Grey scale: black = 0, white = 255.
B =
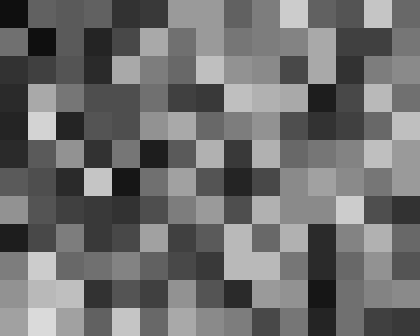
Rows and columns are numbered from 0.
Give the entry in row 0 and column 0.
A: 15
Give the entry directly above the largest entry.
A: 185
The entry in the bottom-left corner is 161
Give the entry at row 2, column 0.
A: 50
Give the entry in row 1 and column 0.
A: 112
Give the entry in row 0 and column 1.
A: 97
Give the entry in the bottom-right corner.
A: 57
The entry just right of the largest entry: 161
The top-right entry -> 104
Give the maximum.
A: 218
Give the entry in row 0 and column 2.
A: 90

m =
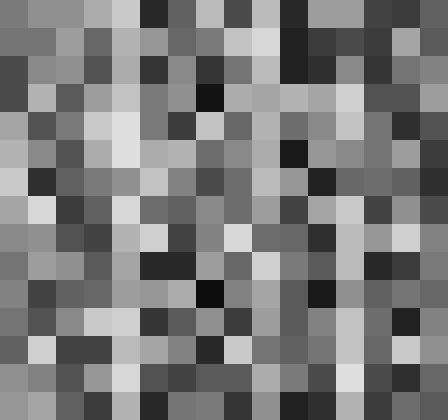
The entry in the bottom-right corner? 90
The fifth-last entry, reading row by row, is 47
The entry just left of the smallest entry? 172
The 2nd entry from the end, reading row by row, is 109
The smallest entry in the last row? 33
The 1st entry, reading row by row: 122
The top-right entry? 97
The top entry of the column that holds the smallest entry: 186
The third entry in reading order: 144
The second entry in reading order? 144
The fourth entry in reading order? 172
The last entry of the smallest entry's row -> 103
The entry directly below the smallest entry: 144
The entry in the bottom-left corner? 150
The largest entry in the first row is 201

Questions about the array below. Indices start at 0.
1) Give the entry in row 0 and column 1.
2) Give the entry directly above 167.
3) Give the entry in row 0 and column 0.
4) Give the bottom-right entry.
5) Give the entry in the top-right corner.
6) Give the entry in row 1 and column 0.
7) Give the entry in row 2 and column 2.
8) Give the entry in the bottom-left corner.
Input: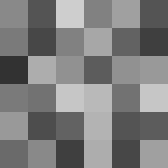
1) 84
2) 129
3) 137
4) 160
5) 84
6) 122
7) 145
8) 106

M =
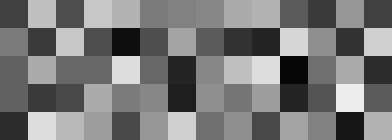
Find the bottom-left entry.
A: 44
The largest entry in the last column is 207
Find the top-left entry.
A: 64
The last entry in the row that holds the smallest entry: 44
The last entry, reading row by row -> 179
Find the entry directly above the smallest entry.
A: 214
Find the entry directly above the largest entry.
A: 171
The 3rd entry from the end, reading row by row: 129
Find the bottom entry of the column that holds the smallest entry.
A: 164
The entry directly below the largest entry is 22
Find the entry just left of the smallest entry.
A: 221
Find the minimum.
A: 6
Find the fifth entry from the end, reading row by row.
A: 72
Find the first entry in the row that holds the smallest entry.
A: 97
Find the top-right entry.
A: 64
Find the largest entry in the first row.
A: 199
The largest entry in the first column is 123
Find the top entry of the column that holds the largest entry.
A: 150
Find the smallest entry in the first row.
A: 58
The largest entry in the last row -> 221
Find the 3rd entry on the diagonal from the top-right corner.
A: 111

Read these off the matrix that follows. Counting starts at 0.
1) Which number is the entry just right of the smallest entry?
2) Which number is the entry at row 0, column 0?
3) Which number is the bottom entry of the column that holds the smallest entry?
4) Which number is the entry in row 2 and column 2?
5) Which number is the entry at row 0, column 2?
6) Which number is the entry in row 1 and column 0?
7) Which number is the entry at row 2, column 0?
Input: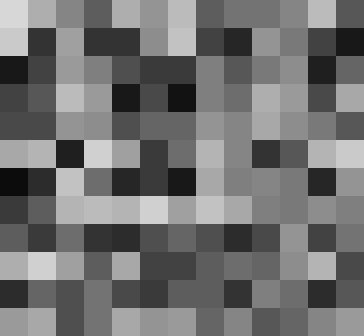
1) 44
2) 215
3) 154
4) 154
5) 133
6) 202
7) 24

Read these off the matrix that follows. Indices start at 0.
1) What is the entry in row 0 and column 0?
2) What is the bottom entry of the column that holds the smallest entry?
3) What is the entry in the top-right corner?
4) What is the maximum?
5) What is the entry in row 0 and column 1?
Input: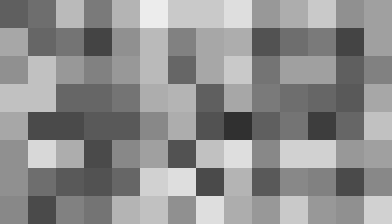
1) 95
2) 173
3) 160
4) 236
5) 110

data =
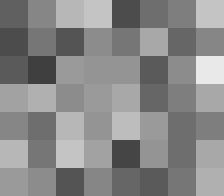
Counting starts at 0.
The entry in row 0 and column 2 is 183
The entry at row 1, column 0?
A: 76
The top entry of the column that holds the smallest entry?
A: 134
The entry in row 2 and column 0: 90
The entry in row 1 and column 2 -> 84
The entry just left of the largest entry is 140
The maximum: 233
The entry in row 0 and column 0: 96
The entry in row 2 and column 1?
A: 63
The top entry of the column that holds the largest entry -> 196
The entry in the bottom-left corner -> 154
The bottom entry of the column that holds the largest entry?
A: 176

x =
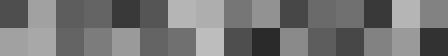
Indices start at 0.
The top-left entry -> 78
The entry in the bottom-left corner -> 161
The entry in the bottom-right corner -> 50
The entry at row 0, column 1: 161
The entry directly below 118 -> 78
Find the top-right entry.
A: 130

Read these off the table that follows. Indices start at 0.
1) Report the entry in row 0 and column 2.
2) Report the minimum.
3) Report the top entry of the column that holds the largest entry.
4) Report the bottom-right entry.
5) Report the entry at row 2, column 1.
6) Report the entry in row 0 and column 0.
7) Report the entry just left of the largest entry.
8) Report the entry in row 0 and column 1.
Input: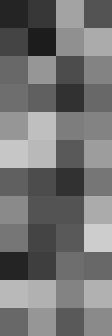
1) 163
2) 28
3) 83
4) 138
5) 150
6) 36
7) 89
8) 55
